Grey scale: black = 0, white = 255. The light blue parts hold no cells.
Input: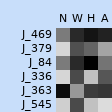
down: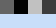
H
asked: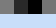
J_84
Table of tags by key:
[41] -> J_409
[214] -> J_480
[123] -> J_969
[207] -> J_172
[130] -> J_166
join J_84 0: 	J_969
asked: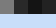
J_469
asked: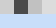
J_545
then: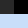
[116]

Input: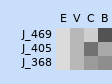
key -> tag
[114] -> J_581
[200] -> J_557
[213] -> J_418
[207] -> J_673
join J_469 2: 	J_673
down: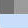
C
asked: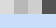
J_469
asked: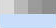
J_368

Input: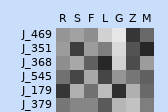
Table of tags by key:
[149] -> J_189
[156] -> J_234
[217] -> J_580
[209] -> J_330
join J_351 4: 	J_580
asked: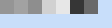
J_469
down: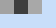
S
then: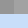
[142]
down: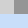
G
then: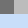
[47]

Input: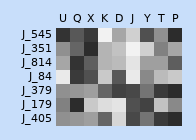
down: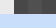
J
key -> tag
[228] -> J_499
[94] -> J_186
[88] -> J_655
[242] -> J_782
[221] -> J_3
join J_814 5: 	J_499
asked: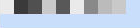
J_84
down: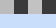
T
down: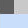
P

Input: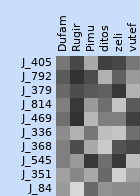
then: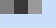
[111]
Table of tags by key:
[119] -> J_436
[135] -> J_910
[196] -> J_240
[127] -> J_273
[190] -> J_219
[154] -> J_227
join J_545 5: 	J_219
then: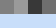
[56]
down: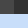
Rugir
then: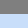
[64]

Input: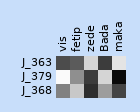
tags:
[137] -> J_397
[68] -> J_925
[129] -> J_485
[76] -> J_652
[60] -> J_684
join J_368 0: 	J_485
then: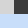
[228]
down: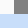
vis

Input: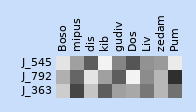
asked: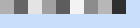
J_792
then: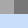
[183]
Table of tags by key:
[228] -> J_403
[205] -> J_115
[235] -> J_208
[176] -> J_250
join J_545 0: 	J_403
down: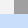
kib
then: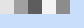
[183]
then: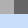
[228]
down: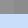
Liv

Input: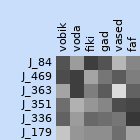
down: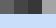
faf
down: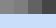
faf
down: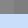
faf
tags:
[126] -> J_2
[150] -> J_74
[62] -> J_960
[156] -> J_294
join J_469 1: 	J_960
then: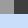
[83]

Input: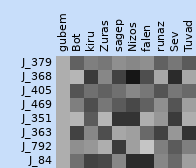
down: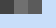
sagep
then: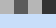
[51]
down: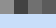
sagep
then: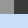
[174]

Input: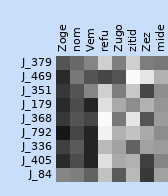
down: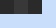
Zoge
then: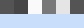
[155]
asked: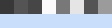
J_368
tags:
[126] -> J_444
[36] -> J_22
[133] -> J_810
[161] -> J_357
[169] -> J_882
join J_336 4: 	J_357
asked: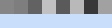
J_84

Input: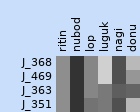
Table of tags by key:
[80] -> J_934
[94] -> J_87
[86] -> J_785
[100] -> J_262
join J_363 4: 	J_87
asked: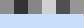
J_469
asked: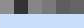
J_363

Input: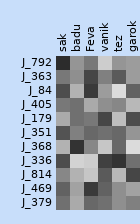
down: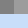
vanik
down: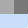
Feva
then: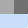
[120]
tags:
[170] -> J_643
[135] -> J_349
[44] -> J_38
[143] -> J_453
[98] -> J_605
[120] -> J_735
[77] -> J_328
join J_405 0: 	J_735
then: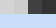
[112]

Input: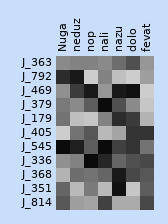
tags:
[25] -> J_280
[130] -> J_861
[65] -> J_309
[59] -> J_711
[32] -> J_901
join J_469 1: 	J_711
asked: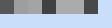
J_814
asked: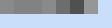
J_363
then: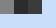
[179]
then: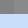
[109]

